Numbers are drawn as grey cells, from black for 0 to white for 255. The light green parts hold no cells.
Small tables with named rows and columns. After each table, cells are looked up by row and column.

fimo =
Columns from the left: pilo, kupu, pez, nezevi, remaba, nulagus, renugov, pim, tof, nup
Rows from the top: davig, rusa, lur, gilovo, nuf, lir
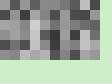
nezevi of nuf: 194
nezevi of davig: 95
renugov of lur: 151
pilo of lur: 165
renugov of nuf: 144
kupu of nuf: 114
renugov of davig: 119
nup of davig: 73
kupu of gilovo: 162
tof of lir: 165
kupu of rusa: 147
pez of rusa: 62
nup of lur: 98
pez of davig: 150
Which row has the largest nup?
nuf

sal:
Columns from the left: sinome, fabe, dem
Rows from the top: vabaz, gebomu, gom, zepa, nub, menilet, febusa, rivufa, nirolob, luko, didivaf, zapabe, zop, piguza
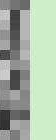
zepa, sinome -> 145
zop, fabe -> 169
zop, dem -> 159
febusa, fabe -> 145
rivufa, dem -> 127
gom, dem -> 181
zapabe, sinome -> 55
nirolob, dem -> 145
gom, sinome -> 174

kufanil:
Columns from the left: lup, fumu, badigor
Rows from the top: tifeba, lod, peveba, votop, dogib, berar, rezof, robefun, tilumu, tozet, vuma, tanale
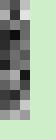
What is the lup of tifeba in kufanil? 120
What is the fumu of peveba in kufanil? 130
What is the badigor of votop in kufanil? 106
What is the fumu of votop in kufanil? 13
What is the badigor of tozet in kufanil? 122
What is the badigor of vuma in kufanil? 200
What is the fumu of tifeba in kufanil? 79
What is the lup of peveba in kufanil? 92
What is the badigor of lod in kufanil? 226
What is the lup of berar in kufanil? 68
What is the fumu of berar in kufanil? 110
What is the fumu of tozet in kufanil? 42
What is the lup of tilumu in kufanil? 96
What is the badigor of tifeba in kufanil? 190
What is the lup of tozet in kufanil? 59
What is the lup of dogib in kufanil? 44
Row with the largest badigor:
lod

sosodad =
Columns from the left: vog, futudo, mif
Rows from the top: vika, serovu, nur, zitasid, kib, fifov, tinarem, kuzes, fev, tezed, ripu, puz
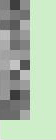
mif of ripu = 119
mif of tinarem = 82
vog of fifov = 162
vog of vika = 128
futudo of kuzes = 88
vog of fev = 150
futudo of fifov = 157
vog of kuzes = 147
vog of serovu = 140
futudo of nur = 89
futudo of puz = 107
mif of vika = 141
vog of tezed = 152
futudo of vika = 62
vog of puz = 107
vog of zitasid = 186
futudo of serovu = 120
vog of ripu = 103
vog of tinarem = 169
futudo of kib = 109
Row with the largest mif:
kuzes

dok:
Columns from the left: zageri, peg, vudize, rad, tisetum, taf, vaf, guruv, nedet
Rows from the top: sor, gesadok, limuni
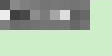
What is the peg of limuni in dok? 108
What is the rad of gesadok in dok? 141
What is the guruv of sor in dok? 116
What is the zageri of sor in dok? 84
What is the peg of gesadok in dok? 63
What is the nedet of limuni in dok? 115
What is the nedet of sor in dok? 120
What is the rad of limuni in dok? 114
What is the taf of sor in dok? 120
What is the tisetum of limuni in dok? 117

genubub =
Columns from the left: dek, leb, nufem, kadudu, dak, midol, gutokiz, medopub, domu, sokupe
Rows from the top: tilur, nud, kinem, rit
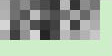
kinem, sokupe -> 173
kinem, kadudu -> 77
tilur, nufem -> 138
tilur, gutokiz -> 184
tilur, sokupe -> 118
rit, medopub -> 154
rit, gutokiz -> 185
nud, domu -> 104
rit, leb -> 63
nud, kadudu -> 190
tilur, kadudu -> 93
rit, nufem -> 145
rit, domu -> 178
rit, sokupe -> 198
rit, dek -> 168
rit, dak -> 37
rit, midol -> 73
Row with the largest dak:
nud

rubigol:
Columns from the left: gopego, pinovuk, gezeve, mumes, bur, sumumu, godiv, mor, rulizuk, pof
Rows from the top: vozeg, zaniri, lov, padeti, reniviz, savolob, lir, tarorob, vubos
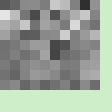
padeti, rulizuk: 154
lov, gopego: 179
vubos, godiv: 127
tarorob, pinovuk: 101
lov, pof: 114
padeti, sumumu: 139
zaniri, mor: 174
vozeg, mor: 129
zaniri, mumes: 74
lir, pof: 159
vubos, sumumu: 113
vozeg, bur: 125
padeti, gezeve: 92
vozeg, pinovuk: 101

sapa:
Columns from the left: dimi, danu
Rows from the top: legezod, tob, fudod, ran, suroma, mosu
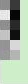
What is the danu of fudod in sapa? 41
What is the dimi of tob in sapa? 230
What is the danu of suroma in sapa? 216
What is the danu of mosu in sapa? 180
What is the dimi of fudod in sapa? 142
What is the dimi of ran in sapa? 195
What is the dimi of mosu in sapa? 152
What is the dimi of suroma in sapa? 148
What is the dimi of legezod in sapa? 142
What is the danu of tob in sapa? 6
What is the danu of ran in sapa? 15
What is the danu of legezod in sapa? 57

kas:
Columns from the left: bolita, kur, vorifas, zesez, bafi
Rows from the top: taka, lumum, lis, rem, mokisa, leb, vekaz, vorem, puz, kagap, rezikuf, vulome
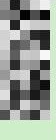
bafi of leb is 247
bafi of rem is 30
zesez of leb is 197
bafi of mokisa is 40
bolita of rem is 210
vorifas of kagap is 90
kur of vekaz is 43
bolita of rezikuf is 162
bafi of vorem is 161
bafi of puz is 15
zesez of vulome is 48
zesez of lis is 203
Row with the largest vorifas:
lis

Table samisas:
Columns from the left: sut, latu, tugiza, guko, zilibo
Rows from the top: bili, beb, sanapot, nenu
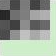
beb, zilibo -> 175
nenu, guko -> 169
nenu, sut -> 76
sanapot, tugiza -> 141
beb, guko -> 165
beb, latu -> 112
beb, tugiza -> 126
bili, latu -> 71
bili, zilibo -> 101
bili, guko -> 67
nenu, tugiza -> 192
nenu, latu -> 144
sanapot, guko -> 89

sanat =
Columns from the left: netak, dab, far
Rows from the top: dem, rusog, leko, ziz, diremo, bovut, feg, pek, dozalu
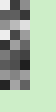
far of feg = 31
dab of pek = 132
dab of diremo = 159
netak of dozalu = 36
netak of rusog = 92
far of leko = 223
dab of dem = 60
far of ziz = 156
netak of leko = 145
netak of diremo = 50
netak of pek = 151
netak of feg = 90
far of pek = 158
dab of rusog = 95
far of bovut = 66
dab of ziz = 71
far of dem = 141

